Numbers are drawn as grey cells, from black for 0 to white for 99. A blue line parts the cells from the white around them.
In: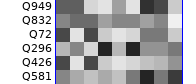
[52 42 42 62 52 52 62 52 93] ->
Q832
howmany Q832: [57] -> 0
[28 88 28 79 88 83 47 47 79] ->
Q72

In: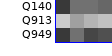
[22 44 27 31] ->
Q949
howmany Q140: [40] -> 1
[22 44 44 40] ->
Q140

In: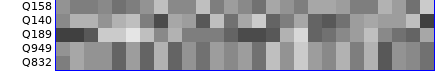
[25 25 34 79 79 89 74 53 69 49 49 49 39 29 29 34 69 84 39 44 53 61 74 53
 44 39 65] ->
Q189
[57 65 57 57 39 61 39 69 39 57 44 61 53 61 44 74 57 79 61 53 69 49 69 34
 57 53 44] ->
Q949
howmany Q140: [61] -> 4

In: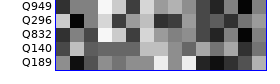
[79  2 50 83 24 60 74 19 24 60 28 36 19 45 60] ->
Q296
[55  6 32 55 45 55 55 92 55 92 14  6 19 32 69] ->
Q189
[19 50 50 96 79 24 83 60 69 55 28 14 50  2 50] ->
Q949
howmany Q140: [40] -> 4
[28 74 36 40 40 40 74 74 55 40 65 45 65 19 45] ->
Q140
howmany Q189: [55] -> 5

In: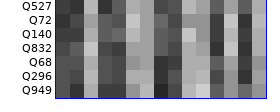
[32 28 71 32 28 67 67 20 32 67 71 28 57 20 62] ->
Q296
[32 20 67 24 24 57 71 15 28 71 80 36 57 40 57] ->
Q949

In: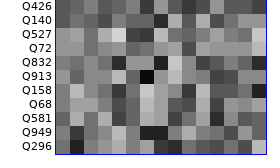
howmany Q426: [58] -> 2
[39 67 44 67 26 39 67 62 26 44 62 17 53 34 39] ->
Q581

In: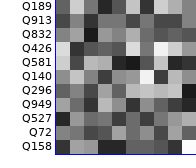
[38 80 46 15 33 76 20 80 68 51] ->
Q189
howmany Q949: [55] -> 2
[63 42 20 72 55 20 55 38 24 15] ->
Q949
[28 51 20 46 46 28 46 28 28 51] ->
Q913
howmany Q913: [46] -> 3
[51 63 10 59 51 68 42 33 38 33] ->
Q832

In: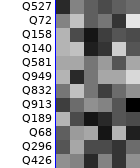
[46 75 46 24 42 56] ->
Q832
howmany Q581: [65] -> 3
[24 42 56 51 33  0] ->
Q913
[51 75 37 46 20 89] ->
Q72
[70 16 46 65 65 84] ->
Q949
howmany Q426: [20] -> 1

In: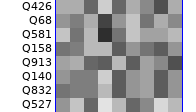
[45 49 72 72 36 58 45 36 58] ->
Q158
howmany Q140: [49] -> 2
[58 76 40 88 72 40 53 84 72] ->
Q527
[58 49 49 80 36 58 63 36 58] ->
Q140
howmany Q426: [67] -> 4

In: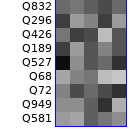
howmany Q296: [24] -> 2
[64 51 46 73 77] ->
Q68

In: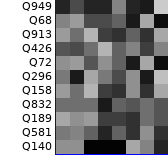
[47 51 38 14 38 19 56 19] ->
Q581
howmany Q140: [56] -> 2
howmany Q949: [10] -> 1
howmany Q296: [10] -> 2
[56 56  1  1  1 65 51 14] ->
Q140
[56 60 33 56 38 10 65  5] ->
Q72

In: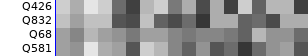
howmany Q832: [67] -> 4
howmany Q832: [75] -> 4
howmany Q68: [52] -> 4
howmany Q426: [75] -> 0

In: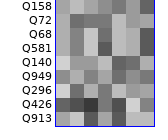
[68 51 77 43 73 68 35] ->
Q68
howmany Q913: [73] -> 2

